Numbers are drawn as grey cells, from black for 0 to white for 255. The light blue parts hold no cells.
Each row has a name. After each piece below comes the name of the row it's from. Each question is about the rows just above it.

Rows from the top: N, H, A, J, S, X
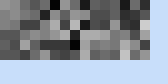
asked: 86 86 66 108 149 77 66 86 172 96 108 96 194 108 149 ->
X
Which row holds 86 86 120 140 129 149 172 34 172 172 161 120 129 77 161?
J
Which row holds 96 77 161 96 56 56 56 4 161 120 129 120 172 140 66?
S

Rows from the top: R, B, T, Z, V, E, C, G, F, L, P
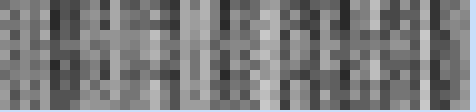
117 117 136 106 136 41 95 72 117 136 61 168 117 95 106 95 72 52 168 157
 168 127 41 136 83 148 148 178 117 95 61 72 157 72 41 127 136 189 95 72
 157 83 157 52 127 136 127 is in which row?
T
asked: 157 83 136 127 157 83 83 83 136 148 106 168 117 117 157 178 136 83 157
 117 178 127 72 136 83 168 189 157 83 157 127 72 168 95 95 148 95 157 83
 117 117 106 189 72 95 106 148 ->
L

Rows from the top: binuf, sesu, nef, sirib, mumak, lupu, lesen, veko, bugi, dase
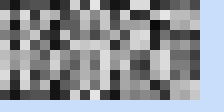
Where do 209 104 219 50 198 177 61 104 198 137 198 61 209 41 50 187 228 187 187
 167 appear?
sesu
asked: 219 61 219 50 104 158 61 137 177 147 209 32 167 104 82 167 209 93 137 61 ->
veko

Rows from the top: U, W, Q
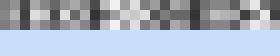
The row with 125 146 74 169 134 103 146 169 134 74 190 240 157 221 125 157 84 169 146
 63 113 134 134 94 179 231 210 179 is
Q
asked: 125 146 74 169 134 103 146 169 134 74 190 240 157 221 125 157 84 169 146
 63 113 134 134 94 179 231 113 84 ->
U

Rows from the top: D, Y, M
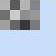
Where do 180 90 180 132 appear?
D
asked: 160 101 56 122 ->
M
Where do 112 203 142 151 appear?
Y

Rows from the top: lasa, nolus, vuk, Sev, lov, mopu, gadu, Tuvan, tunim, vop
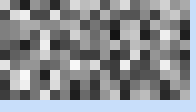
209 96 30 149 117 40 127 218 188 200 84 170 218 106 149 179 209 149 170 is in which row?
lasa
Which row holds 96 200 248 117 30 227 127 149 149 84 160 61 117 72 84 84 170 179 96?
Tuvan
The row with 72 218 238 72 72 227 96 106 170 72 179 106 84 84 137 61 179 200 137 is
nolus
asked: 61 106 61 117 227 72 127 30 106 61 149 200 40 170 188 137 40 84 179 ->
vop
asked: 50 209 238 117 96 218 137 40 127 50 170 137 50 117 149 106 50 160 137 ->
tunim

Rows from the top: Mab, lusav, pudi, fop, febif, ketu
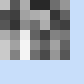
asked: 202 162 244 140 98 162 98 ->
febif
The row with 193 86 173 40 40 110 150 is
Mab
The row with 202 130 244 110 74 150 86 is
ketu

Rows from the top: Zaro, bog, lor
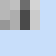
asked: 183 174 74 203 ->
bog
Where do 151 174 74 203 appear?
lor

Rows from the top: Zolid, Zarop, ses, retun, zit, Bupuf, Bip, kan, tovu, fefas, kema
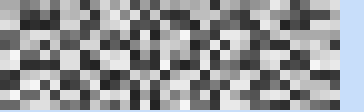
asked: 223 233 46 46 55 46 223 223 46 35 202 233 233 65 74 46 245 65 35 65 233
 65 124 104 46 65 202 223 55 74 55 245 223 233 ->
Bip
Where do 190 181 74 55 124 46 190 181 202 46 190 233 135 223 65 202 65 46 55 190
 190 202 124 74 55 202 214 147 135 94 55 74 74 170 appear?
Zarop
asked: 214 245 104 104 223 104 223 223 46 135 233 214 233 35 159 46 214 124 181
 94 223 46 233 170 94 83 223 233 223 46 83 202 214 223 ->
Bupuf
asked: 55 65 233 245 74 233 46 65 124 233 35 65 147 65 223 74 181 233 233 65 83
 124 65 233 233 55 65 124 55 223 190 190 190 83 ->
tovu
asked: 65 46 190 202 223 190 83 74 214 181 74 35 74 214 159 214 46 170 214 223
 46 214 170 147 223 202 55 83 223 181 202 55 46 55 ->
kan
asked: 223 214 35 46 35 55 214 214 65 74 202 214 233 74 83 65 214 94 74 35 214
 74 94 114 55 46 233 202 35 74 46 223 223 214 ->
ses
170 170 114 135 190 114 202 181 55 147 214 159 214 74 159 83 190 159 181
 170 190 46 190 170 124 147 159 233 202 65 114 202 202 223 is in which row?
Zolid

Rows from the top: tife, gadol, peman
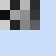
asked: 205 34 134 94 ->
peman
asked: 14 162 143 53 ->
gadol
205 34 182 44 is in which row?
tife

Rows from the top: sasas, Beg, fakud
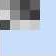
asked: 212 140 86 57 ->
Beg
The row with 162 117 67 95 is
sasas
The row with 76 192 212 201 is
fakud

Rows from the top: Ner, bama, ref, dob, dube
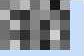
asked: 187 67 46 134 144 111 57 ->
bama
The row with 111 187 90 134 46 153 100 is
ref
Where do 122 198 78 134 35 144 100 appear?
dube
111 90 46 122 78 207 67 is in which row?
dob

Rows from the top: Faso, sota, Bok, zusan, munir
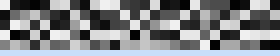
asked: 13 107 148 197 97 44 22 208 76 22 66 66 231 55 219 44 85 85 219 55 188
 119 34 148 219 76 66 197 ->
sota
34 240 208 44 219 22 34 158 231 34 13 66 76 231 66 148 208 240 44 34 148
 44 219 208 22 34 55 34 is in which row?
Bok
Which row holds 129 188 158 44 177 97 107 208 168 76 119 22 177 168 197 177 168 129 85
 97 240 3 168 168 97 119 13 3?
munir

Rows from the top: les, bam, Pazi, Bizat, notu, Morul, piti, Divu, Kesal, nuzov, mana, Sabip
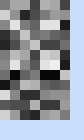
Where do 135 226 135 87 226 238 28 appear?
piti
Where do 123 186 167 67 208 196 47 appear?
Morul
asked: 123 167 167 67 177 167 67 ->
les
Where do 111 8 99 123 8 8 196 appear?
Divu

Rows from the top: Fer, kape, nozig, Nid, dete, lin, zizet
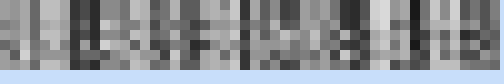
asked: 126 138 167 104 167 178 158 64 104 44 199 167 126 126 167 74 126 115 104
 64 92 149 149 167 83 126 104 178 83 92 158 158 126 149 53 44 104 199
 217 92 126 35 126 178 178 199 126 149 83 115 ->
nozig
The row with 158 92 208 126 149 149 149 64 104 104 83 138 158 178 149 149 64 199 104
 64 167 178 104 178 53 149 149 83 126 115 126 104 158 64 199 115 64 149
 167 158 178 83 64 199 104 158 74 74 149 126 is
lin
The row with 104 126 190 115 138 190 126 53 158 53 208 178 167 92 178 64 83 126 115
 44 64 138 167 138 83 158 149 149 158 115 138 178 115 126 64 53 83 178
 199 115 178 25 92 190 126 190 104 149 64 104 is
dete
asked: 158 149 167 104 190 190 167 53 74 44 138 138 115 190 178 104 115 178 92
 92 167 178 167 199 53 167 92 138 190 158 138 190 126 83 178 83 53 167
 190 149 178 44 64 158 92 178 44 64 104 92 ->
Nid

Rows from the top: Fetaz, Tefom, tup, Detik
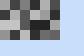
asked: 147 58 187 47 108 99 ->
Detik
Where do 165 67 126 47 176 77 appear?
Fetaz
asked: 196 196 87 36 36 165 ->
tup
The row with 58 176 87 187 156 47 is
Tefom

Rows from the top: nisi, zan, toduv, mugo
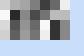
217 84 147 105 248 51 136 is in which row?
toduv
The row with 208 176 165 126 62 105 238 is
nisi

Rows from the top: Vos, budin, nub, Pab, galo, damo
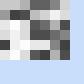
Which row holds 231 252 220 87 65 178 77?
damo
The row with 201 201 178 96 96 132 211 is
Vos
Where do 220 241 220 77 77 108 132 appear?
Pab

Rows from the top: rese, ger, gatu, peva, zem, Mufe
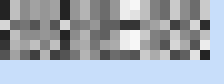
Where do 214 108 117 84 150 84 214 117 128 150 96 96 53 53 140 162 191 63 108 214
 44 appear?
gatu
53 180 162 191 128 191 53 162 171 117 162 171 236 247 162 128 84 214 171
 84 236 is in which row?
zem

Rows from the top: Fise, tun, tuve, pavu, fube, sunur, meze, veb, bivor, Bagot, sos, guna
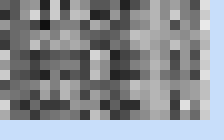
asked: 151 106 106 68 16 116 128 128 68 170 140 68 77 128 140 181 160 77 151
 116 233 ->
tuve
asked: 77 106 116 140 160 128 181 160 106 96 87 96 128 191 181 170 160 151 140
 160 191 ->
pavu
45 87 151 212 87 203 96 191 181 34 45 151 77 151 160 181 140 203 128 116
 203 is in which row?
tun
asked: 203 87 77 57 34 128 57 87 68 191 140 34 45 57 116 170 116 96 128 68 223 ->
veb
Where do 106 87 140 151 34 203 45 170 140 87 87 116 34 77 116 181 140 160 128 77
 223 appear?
Fise

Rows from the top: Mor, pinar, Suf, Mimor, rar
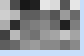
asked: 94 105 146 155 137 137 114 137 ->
rar
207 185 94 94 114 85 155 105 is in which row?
pinar
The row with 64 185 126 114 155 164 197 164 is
Mimor

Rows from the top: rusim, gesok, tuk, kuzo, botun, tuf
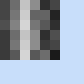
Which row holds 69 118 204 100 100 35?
gesok
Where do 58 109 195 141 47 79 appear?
kuzo

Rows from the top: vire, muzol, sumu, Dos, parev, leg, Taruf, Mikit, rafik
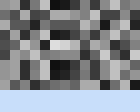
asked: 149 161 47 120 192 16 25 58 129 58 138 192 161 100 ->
Taruf
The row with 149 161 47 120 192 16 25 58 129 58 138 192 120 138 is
vire
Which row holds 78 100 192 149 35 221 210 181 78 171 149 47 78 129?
parev
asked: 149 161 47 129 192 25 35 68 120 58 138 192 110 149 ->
Mikit

